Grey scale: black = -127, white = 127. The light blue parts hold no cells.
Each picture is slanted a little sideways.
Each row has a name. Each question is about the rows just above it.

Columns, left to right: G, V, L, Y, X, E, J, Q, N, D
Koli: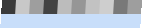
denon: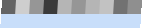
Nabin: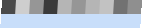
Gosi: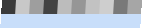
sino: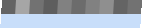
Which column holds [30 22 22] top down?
L
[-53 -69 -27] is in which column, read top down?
G
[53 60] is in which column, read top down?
X
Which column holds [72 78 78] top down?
V

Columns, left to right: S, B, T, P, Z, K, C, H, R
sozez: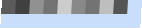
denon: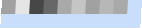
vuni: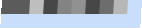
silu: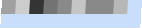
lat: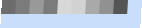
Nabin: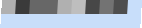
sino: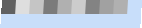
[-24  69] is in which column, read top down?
T
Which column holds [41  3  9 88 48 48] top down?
Z
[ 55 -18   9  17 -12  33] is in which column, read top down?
H

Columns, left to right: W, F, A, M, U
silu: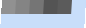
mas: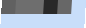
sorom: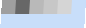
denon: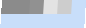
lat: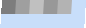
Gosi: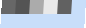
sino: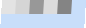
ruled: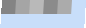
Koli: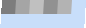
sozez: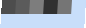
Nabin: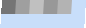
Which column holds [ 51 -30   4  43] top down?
U
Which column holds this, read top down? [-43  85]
F
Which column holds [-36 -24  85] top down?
U

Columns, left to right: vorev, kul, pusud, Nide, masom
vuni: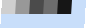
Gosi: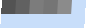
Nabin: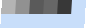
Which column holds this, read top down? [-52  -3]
pusud
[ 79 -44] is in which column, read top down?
vorev

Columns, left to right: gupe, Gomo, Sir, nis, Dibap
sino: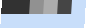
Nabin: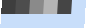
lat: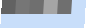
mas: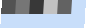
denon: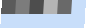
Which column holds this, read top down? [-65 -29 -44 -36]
gupe
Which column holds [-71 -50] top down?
Sir
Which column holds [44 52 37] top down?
nis
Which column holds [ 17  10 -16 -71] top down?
Sir

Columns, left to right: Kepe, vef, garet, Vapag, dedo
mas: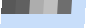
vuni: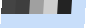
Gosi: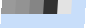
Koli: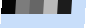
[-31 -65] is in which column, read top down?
vef
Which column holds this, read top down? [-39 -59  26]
Kepe
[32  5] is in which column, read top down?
garet

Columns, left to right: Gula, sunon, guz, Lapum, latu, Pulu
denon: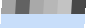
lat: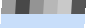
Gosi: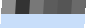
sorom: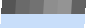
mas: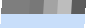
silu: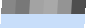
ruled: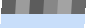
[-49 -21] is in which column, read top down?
Pulu
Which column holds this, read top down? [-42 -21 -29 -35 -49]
Pulu

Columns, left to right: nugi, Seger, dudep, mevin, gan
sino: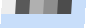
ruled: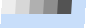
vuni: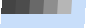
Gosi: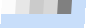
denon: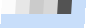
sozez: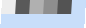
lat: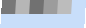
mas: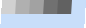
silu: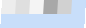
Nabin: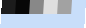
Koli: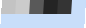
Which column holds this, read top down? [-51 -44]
gan
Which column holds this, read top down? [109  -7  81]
nugi
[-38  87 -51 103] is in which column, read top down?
Seger
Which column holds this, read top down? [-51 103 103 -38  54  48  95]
Seger

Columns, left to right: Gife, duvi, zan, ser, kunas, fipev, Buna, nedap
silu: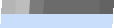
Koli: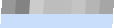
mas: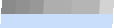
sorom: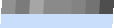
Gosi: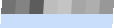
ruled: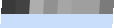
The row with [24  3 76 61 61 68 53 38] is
Koli
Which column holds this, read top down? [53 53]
Buna
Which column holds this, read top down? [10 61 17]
ser
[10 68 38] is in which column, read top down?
kunas
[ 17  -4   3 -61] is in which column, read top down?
duvi
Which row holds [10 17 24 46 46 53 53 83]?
mas

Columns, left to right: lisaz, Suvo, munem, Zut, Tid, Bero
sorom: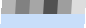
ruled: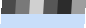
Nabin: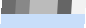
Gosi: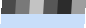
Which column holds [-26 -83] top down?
Tid
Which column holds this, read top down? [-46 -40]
Zut
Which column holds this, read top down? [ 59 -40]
Zut
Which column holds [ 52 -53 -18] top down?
lisaz
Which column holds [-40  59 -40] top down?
Zut
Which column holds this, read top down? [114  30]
Bero
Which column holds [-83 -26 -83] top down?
Tid

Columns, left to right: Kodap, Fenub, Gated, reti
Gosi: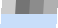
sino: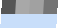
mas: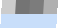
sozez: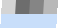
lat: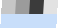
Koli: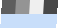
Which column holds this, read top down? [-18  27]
Fenub
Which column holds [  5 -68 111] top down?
Gated
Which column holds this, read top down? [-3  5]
Gated
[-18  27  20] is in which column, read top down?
Fenub
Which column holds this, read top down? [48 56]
reti
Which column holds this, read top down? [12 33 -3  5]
Gated

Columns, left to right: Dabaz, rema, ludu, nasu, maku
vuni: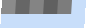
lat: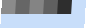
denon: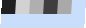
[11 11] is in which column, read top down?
Dabaz
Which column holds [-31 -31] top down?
nasu
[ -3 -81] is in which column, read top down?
maku
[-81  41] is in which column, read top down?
maku
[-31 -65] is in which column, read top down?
nasu

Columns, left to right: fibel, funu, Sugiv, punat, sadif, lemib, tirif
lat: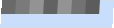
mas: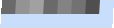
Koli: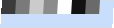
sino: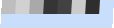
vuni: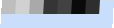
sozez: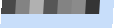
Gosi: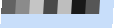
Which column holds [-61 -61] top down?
sadif
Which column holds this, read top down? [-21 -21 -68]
fibel
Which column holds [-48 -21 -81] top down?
tirif

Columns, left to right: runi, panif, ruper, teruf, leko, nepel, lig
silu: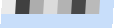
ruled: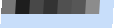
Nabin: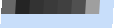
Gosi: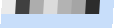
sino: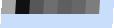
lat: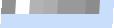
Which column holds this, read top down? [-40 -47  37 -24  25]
nepel
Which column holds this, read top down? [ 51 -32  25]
leko
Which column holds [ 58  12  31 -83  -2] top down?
lig
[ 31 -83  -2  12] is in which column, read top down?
lig
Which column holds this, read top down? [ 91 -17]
teruf
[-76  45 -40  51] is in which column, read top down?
ruper
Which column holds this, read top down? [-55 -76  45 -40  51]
ruper

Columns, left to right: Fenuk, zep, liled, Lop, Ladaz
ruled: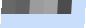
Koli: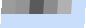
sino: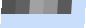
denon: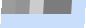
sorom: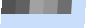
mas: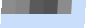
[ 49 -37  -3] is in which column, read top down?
Ladaz
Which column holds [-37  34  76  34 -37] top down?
liled
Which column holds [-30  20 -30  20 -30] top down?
zep
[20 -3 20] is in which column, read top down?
Lop

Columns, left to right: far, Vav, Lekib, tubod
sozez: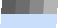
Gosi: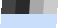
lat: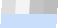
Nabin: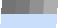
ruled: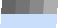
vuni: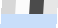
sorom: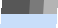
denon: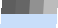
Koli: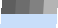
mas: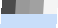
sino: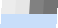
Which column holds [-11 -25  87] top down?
far
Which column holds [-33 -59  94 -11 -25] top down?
far
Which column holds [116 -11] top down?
tubod

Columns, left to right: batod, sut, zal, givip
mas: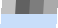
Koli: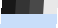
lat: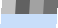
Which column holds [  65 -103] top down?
batod
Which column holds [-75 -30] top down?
sut
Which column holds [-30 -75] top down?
sut
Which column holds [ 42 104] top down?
givip

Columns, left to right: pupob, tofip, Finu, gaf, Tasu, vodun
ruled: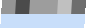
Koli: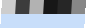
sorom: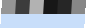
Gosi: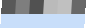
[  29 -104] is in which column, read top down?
gaf
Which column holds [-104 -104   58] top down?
gaf
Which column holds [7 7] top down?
vodun
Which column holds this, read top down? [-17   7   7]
vodun

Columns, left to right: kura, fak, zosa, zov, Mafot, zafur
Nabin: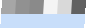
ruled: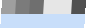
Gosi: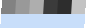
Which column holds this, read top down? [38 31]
kura
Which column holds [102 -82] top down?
Mafot
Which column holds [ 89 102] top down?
Mafot
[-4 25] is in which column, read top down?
fak

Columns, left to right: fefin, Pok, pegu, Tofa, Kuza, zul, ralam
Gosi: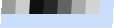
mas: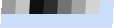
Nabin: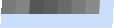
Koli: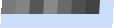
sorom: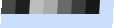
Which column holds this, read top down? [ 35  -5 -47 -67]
zul
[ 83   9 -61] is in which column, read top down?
ralam

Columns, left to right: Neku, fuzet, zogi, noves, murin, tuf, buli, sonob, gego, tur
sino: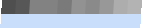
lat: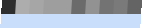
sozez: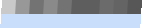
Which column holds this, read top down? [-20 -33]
tuf
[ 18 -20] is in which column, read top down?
tuf

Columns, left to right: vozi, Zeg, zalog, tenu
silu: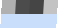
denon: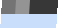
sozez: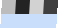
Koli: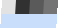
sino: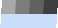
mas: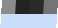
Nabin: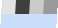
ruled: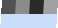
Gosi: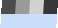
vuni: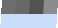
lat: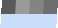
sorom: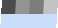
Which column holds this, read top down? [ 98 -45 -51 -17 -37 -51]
vozi
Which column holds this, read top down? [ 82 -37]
zalog
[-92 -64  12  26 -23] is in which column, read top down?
Zeg
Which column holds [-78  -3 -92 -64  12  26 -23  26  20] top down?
Zeg
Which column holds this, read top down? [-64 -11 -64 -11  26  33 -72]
tenu

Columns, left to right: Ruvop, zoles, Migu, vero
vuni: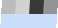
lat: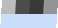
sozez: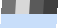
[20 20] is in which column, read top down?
vero
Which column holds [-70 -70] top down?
Migu

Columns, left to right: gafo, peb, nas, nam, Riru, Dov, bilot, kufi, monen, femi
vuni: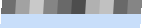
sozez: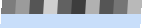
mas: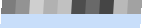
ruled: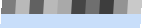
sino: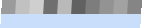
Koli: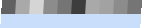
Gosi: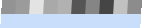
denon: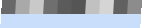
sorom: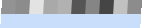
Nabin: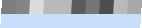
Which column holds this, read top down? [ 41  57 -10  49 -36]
Riru
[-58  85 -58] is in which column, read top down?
kufi
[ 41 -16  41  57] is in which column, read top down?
nam
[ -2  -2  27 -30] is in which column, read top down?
gafo
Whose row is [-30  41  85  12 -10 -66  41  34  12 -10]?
Koli
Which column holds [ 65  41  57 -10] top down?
Riru
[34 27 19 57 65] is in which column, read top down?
peb

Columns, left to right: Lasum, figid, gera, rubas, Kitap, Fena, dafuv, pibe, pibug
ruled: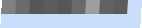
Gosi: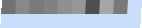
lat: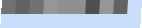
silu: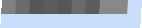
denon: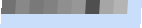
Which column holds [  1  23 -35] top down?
rubas
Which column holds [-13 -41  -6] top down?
gera
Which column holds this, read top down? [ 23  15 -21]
Fena

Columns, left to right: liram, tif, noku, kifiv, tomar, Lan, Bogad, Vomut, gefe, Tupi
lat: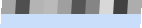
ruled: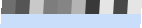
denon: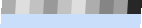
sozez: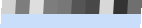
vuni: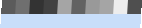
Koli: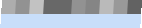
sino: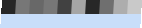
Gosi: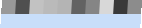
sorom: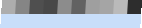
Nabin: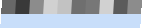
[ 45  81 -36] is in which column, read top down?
liram
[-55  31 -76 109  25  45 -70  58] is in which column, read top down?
gefe
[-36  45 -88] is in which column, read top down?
liram

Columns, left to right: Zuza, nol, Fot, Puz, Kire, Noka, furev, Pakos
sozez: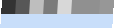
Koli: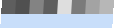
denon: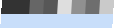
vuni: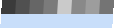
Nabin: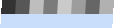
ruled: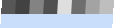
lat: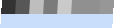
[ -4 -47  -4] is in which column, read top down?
Puz
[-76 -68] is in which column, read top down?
Zuza
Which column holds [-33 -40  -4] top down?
Puz
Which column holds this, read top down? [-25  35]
furev

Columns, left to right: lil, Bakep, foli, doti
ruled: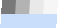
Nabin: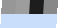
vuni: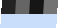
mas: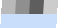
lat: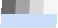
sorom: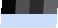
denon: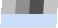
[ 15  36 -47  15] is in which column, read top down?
Bakep
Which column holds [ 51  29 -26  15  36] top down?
Bakep

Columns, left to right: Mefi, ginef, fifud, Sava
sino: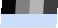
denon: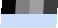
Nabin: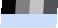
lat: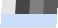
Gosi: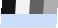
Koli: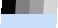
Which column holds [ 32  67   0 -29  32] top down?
fifud
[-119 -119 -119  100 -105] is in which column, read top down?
Mefi
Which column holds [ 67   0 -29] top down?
fifud
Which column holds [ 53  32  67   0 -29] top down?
fifud
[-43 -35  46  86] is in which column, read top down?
Sava

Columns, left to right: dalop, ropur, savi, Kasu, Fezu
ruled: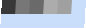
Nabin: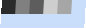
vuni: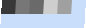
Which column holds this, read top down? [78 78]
Kasu
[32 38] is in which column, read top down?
Fezu
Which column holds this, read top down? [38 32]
Fezu
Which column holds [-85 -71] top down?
dalop
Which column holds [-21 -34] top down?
savi

